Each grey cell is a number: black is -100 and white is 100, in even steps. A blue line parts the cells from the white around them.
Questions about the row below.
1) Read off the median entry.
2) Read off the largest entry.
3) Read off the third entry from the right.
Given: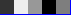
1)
-1
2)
87
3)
19

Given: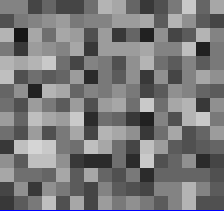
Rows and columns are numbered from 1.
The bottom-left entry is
-56
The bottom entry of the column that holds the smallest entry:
-29
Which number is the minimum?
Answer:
-83
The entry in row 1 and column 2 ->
3
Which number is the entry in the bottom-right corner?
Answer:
-37
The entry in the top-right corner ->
31
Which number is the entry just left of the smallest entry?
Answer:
41
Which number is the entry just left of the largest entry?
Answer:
50
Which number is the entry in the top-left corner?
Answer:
3
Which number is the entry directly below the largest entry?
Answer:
50
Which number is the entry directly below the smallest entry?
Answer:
-56
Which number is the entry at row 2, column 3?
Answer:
3
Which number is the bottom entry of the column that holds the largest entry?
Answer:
-5
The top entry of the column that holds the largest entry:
-46
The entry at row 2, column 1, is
-37
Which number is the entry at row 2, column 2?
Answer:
-5
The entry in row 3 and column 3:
31
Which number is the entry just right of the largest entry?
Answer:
58
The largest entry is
67

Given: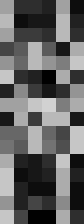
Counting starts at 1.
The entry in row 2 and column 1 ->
45
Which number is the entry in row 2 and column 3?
-82
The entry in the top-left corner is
26
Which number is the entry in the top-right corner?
-90
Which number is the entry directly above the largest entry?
-82
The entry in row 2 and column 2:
-90
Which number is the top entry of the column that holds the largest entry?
-74
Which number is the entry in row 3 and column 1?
26
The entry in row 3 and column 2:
-54
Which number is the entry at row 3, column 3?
-54
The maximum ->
65
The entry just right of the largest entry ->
-2
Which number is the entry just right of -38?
55
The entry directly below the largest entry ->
45
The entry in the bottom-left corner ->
55
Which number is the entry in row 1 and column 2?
-64
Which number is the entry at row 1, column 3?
-64
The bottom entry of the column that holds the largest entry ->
-99
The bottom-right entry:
-64

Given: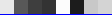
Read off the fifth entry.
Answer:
98
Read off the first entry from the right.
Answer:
66

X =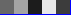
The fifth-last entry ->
-19
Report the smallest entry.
-78
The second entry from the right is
82

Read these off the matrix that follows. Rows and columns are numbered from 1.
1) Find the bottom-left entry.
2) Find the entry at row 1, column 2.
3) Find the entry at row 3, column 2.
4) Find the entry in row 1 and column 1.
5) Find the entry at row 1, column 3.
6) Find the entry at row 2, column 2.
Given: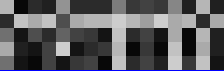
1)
-12
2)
-94
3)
-84
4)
43
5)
-66
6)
52

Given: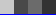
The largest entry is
58
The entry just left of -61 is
-16
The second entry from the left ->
-43
